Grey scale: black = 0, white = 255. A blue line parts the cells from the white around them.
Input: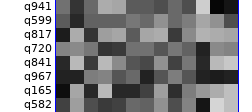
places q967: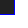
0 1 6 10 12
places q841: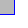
1 3 11
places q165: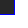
2 4 5
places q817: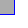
1 7 11

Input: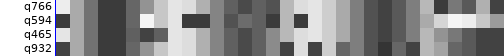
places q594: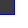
0 3 4 9 10 15 17
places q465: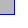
16 26
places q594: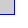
19
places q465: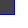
6 23 30 31
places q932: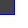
0 16 18 25 30 31
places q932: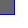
5 20 24 28

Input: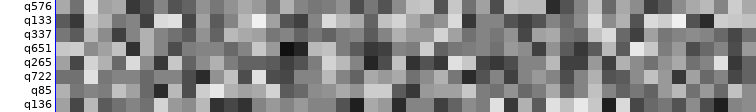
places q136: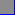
9 29 45 49
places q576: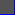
6 8 23 27 36

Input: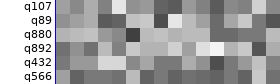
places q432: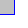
14
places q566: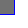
4 9 15
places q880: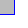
1 6 9 10 15
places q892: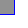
1
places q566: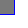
2 3 7 12
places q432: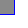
5
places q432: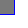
0 7 8 12

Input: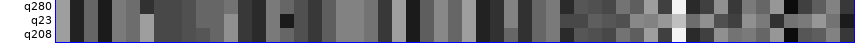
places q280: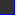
6 31 33
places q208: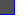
9 17 38
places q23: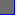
5 45

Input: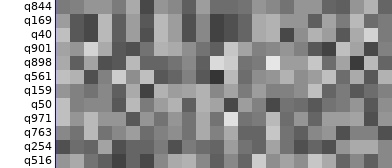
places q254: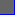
2 5 6 11 14 18
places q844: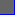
19 23
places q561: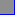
5 14 17
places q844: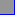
2 3 7 14 17 18 21
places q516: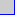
14
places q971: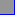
1 3 4 6 8 17 23
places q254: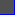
0 4 8 17 19

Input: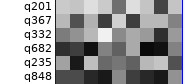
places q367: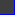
3 5
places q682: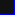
2 7
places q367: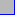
0 6 7
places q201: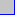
1 6 8
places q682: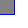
3 8

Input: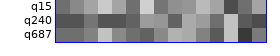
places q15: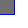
0 5 13
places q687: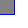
2 10
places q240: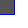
0 1 3 4
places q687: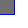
0 1 5
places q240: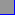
7

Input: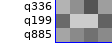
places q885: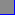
1 3
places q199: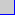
1 2
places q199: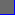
0

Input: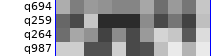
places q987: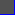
2 3 6
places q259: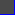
1 7
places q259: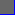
0

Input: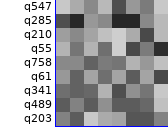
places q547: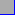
1
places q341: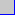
7
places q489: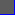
0 2 4 5
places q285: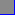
3 6
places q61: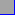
2 4 6

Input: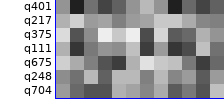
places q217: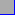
9
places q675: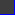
4 10
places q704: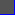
2 3 10
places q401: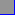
0 5 7
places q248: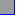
9 11
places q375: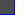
6

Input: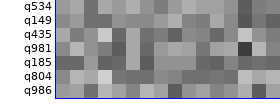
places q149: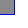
0 5 6 12
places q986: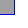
1 4 7 10 15
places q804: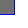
5 6 9 10 12
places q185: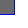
0 1 4 10 13 15
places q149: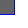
15
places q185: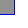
7 8 9
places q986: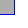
13

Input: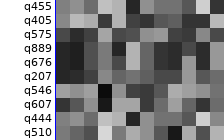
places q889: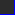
8 10
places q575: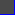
0 4 11
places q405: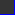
6 9 10
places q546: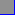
1 4 10

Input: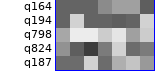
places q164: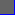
0 1 2
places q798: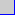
3 6
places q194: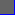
0 2 3 5
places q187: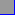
6
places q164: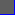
6

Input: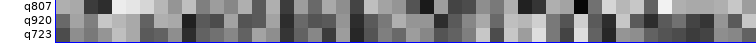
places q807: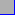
0 13 15 32 35 44 47
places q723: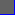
7 10 13 17 28 38 42 49
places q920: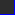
16 21 27 39 42
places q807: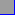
11 17 27 49
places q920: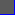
10 14 19 22 28 38 41 43 48

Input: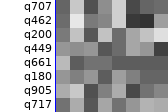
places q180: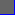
6 7
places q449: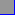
0 2 6
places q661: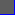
1 4 5 6 7
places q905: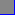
7
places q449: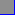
1
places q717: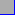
1 7

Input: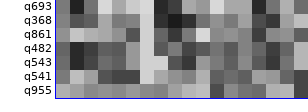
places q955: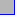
9 16
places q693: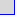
3 6 11
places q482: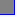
13
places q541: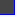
4 5 17

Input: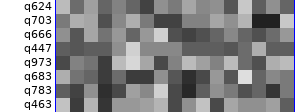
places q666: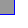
4 6 16
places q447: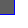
0 2 3 9 10 11 15 16
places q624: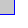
13
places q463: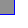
9 13 14
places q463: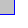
0 10

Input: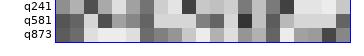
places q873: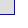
2 5 12
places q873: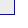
3 4 10 16
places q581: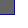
1 6 11 20
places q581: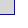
2 7 8 9 12 17 18 19

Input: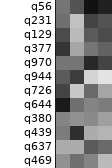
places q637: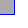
0 1
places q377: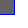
3
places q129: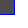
0 3
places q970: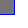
0 1

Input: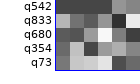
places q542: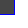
0 1 2 3
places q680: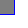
4
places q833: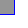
3

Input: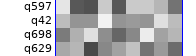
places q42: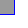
5
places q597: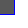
1 4
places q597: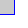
3 5 6
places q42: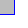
0 8

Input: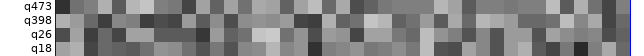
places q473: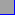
10 12 15 17 28
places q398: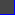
8 17 39
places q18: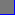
11 22 25 36

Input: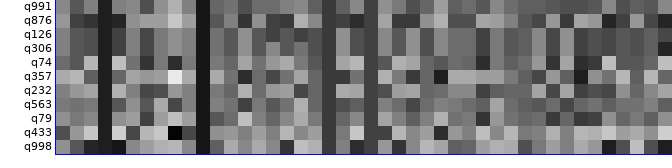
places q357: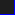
3 27 37
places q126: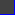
4 15 17 22 30 37
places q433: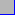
6 16 24 32 37
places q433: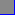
17 25 31
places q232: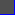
7 23 38

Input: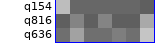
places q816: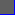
0 2 4 5
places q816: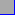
6
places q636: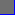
0 2 3 5
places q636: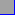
1
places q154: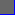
1 2 3 4 5

